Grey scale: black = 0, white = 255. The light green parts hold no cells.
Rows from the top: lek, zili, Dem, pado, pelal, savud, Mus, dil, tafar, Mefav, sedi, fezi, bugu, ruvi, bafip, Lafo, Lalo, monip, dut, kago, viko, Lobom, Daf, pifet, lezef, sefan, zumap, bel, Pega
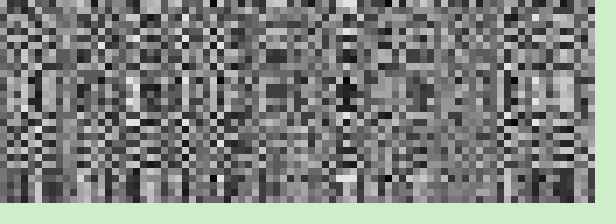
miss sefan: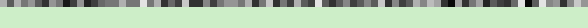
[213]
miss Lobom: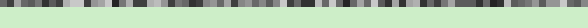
[79]

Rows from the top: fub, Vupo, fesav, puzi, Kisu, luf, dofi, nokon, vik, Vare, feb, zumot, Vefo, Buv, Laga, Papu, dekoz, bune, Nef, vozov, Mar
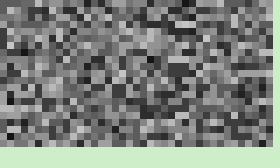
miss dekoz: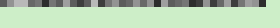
[77]
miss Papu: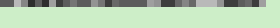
[172]

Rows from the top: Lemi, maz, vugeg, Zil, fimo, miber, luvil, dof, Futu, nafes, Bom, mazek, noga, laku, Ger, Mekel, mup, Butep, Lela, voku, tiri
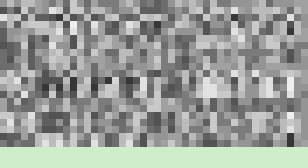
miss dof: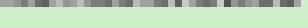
[136]
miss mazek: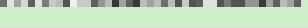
[71]
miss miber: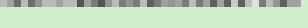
[175]
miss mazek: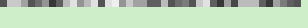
[213]

